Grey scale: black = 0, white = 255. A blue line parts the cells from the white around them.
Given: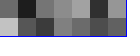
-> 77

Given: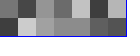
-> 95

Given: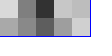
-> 158

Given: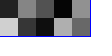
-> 175

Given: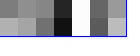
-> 91

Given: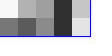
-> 48

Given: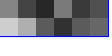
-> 91

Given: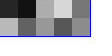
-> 87

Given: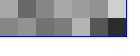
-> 86
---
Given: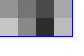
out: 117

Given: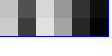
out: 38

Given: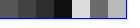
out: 66

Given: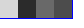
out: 105

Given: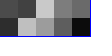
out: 65

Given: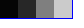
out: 127

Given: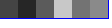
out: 91

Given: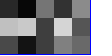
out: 40

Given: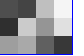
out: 68

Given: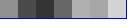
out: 103
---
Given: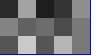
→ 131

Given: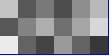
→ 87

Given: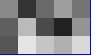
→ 95

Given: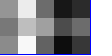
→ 120

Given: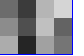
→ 140

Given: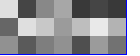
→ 102

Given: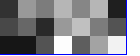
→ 72

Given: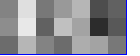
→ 141
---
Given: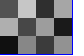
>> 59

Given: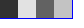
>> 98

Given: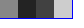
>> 65

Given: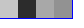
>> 168

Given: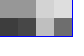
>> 191

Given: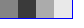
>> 171

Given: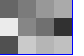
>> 181

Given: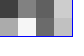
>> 107

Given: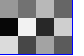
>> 163

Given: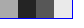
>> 87
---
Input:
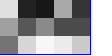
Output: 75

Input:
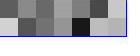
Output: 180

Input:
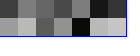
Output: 197

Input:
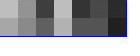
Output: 32

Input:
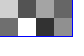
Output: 144

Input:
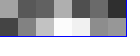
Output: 151
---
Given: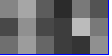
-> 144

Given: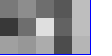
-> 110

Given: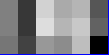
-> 55

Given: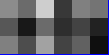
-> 24

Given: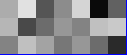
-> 73

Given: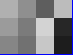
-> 123

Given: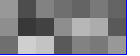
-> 56

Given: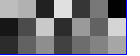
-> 75

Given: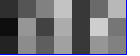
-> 150

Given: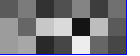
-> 102
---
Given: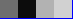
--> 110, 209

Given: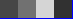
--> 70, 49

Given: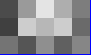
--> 75, 134

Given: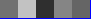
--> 113, 101

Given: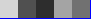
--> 213, 113

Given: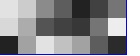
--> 226, 43

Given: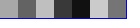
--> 168, 117

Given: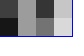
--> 63, 217

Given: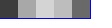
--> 61, 105

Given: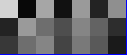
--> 211, 26
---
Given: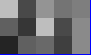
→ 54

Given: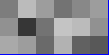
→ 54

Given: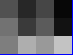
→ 58

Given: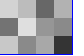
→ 223

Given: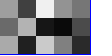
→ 179

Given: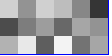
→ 125

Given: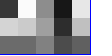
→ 203
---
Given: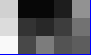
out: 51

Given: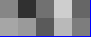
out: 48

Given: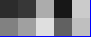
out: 55

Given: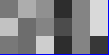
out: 109

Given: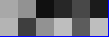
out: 146

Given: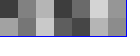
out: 129

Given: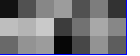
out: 180
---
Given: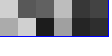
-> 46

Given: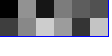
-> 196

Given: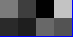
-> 83

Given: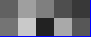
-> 87

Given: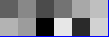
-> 210

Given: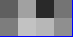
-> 143

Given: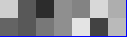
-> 186

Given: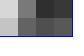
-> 88
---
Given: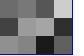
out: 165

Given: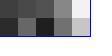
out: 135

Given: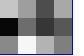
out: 54

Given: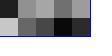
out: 112

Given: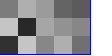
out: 146

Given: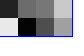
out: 119

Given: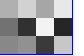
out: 243

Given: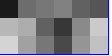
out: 138

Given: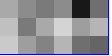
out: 158

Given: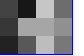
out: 166
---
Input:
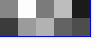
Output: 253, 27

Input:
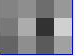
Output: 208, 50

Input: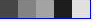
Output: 224, 29

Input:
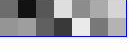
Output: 234, 18

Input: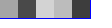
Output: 211, 61

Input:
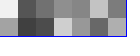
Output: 241, 64

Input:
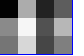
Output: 246, 2

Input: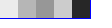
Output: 235, 39

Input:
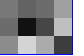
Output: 212, 17
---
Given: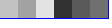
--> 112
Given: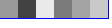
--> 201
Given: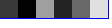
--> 224
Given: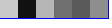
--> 142
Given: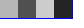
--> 36
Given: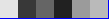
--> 186
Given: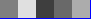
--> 172
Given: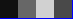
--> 73
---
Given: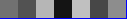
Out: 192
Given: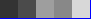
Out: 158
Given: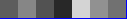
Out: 212
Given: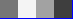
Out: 244
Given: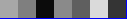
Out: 95
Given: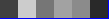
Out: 162
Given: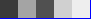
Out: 80
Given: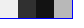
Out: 48
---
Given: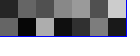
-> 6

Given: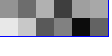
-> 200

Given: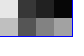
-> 85

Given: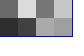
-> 65

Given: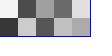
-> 204

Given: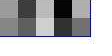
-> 95

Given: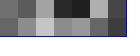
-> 140

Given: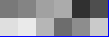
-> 234
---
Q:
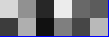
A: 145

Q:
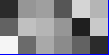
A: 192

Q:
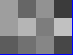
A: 181

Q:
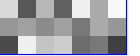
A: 160

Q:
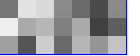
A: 170

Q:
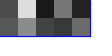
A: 221

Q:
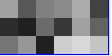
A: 32

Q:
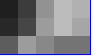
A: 70

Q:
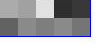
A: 161

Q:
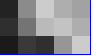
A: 116
